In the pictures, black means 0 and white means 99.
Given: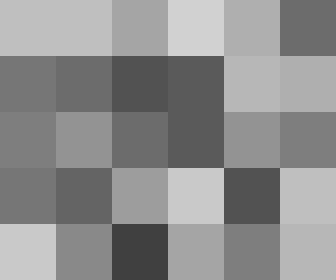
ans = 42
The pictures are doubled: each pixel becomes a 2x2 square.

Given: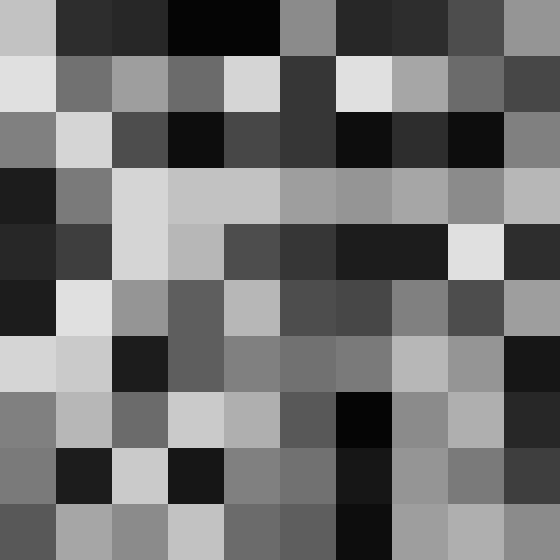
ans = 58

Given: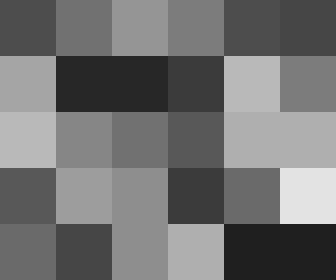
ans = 27

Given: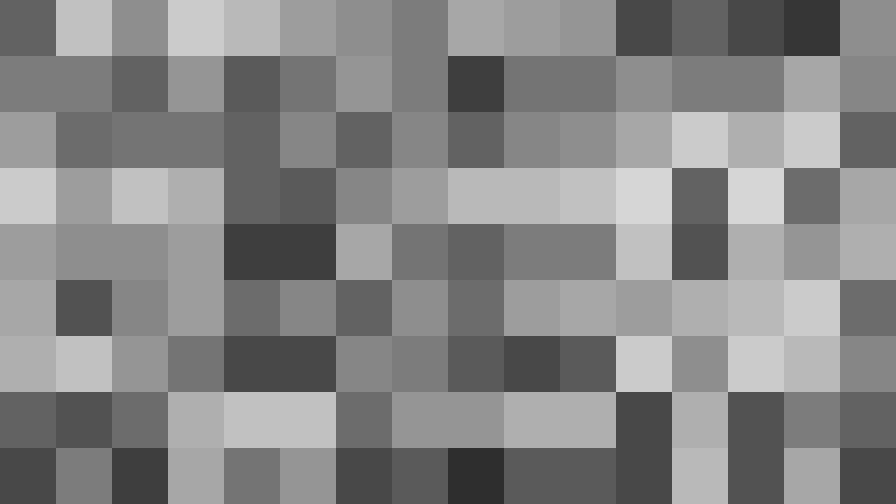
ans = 55

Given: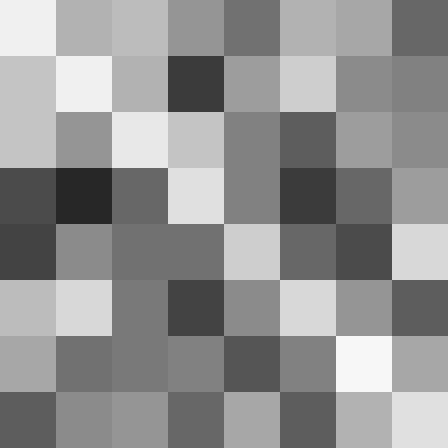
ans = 40

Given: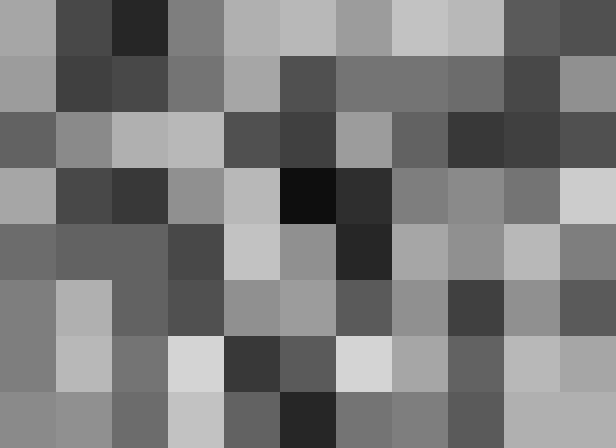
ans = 31
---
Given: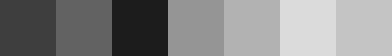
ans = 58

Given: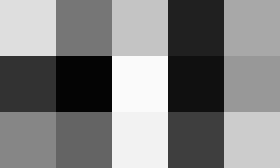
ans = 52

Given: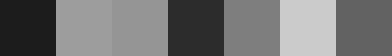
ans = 49

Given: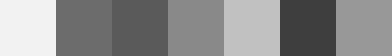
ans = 53

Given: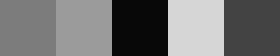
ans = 48

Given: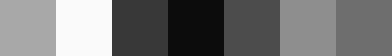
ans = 43

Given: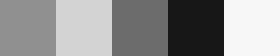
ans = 56

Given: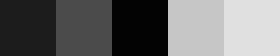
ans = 29
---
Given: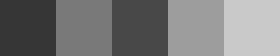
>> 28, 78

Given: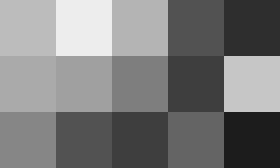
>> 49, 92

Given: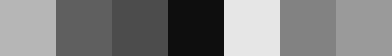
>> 6, 89

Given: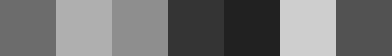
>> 20, 80

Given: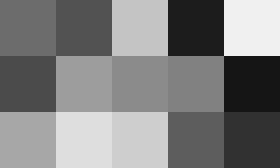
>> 54, 93

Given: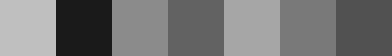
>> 38, 74

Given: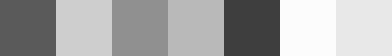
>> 72, 98

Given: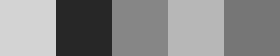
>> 52, 82
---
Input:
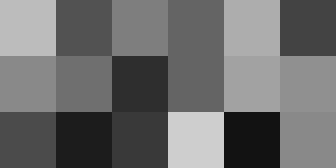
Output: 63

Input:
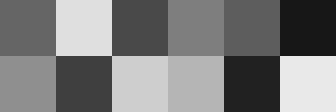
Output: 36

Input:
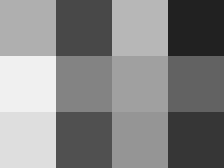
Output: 62

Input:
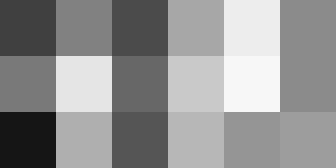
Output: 96

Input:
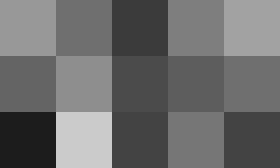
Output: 36

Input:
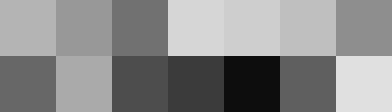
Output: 74

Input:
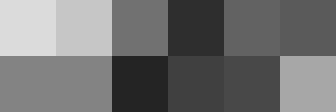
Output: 38

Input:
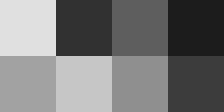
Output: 36
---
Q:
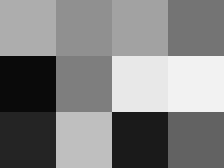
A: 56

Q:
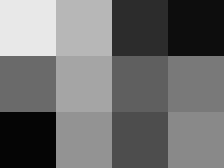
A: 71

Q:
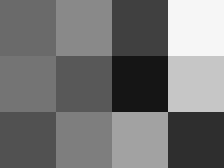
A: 53

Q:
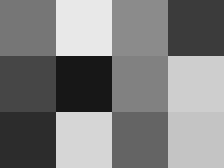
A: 90

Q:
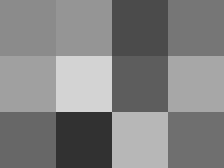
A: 58

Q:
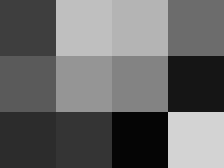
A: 74
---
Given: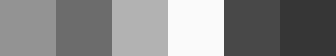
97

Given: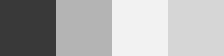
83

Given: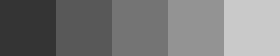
57

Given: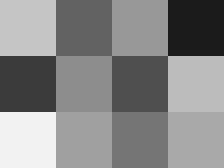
10

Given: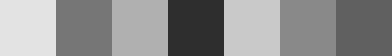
18

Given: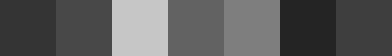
38

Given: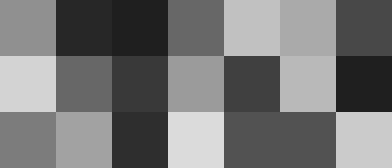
40

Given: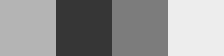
92

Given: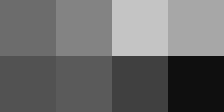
65

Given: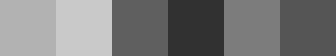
19
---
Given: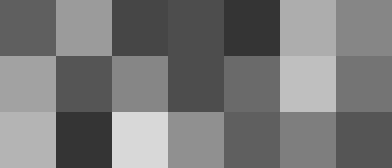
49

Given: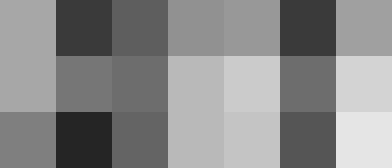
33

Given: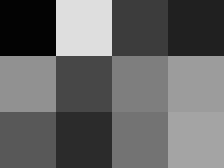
45

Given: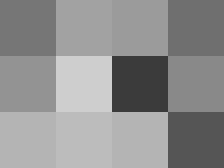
70

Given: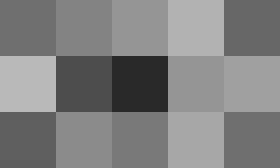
65

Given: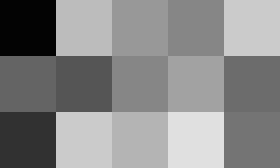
87
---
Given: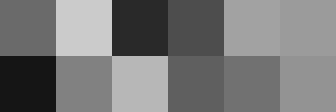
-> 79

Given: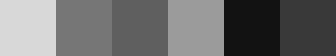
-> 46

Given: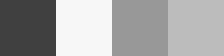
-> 96

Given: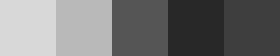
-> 72

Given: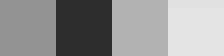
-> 17

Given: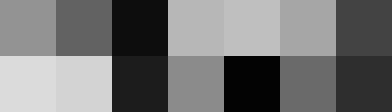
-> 38

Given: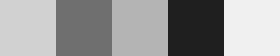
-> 43
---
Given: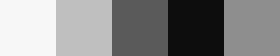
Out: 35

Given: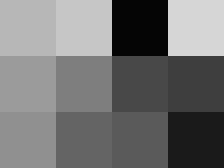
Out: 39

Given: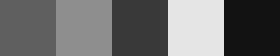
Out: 22

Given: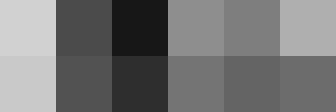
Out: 45

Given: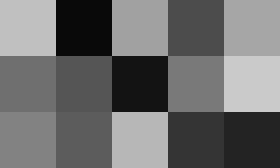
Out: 71

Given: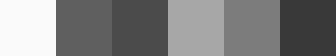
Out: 65

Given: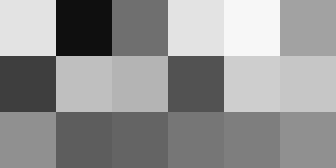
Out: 46

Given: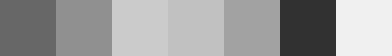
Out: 63

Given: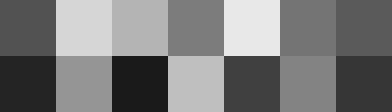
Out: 25
